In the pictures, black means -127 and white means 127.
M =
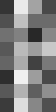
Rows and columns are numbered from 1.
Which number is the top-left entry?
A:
-74
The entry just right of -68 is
93
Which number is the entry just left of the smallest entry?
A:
1
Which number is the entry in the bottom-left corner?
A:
-68
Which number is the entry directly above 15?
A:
-54
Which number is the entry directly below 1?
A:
58
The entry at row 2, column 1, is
-47
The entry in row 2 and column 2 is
64
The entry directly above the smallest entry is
-20
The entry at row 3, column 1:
-14

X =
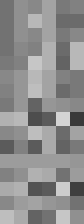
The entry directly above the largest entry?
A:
16
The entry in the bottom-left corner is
62
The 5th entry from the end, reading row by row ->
42
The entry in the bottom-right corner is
16
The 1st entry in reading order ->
-13
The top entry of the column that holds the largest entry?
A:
-6
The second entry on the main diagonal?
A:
16
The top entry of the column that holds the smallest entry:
1
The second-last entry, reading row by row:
70
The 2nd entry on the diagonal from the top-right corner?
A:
-20
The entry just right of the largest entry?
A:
-70
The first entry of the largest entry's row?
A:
49
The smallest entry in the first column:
-36
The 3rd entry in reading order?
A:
8
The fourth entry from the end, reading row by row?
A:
-28
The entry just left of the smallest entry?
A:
84
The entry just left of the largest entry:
-36
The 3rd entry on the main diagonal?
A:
8
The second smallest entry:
-64
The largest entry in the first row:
35
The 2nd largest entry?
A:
77
